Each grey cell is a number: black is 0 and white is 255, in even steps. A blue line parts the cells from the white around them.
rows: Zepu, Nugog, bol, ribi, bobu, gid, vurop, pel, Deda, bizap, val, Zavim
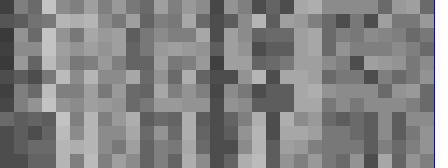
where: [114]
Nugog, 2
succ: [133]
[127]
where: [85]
Nugog, 0

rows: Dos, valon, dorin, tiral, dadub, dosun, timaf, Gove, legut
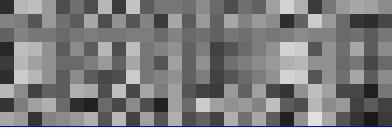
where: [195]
Dos, 9
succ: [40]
[189]

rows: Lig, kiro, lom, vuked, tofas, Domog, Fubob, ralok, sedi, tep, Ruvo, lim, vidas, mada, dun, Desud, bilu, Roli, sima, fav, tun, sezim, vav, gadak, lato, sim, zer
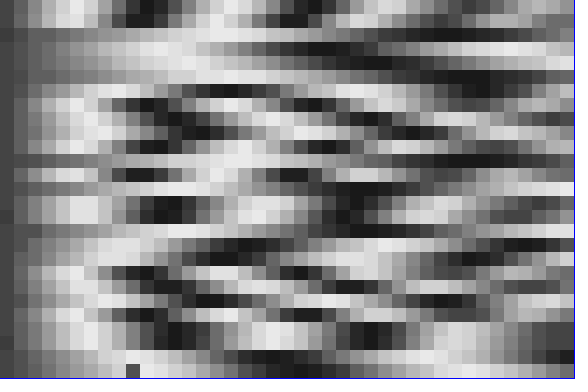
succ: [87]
[45]
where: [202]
ralok, 28

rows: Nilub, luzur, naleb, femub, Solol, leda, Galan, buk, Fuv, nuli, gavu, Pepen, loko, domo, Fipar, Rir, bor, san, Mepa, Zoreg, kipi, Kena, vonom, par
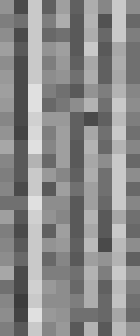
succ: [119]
[141]
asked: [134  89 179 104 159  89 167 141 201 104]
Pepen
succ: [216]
[126]
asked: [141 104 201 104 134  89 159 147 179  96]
Mepa
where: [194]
Kena, 8
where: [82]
luzur, 7

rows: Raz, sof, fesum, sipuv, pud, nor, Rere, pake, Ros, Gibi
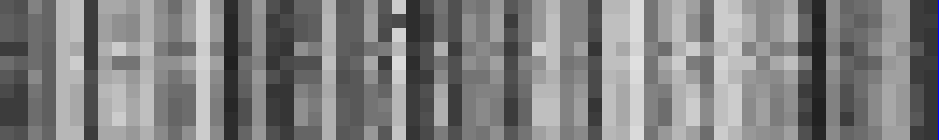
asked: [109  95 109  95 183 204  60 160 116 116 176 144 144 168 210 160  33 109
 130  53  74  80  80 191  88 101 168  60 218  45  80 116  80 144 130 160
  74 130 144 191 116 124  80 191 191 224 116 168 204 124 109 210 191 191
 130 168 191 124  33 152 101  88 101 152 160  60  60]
pud
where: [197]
Gibi, 28
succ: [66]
[60]

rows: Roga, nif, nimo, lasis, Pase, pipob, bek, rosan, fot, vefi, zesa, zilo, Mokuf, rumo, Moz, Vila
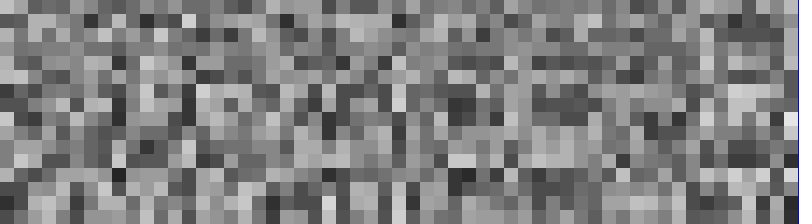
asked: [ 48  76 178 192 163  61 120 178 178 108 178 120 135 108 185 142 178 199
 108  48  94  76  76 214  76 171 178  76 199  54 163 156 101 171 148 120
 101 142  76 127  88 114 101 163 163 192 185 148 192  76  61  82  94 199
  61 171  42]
Moz
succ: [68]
[88]

